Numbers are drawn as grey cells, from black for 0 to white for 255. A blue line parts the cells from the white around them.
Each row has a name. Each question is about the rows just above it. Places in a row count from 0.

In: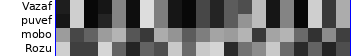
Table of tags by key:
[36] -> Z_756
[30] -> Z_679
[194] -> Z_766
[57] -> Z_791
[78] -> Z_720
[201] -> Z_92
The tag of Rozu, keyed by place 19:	Z_756
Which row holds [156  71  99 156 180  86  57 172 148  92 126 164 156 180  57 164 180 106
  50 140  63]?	mobo
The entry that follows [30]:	[207]
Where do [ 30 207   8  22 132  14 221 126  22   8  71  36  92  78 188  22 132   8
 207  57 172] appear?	Vazaf

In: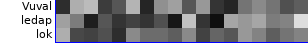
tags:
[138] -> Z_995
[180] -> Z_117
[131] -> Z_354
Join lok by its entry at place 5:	Z_995
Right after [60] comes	[86]
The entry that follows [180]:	[37]
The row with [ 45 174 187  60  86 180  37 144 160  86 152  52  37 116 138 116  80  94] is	Vuval
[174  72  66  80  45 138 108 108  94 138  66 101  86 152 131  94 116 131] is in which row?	lok
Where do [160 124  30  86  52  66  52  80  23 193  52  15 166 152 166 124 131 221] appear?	ledap

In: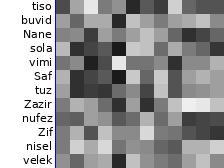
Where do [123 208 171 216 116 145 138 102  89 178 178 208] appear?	nisel
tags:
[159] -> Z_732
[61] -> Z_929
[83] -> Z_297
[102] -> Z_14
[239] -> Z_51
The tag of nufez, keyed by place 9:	Z_929
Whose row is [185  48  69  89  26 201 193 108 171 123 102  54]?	sola
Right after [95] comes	[159]
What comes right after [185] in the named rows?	[48]
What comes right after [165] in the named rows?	[231]
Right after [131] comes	[138]

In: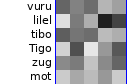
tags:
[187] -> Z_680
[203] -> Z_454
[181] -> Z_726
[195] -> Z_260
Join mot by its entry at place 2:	Z_680
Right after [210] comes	[80]
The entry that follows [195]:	[138]
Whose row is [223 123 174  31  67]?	lilel
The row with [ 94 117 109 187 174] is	tibo
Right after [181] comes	[160]

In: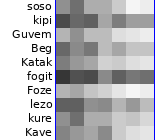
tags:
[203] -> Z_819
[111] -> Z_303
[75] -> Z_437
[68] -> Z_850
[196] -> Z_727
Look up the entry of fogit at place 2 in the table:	Z_437
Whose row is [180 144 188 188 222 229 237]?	Guvem
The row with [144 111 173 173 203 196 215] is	kure
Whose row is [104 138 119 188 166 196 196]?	Beg
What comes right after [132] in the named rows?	[152]

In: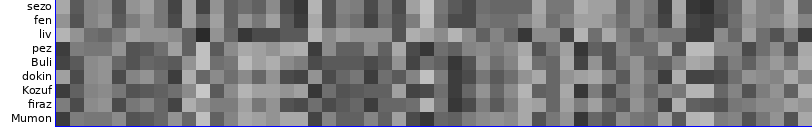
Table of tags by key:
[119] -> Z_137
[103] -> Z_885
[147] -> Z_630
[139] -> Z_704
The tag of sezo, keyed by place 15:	Z_704
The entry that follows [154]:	[125]

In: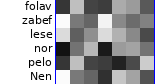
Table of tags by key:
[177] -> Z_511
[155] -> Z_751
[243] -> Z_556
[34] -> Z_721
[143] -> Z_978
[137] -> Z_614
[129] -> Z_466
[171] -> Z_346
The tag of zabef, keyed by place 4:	Z_614
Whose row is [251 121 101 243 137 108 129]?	zabef
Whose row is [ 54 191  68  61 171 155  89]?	folav
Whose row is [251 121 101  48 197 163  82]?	Nen

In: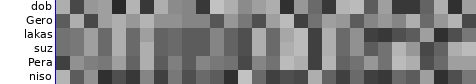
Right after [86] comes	[151]
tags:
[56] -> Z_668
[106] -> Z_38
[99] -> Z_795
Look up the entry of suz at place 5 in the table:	Z_38
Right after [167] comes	[187]

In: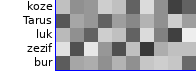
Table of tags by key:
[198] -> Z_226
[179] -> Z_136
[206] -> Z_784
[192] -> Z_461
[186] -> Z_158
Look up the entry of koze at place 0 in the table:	Z_461
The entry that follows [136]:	[179]
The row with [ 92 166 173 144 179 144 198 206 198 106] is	bur
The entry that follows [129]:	[64]
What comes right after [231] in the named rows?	[151]
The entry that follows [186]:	[144]

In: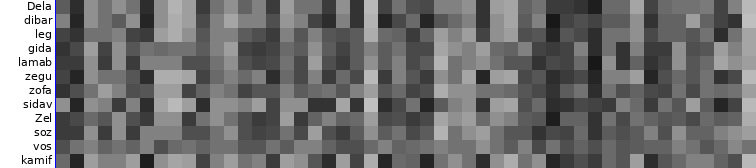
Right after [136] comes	[114]
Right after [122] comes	[67]
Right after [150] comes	[129]

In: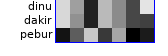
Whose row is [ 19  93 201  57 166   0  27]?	pebur
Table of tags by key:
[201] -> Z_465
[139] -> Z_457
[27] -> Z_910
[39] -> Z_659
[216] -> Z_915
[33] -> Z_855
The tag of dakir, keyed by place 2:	Z_855
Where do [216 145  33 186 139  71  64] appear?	dakir
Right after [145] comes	[33]
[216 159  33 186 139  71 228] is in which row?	dinu

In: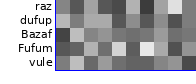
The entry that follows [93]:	[232]
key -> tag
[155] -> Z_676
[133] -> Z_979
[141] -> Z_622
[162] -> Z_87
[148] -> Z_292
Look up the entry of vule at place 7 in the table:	Z_979

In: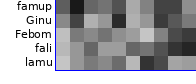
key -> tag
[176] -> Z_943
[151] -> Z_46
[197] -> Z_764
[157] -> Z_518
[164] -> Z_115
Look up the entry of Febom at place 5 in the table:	Z_518
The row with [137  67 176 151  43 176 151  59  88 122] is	Ginu
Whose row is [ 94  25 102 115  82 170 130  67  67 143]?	famup
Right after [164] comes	[157]

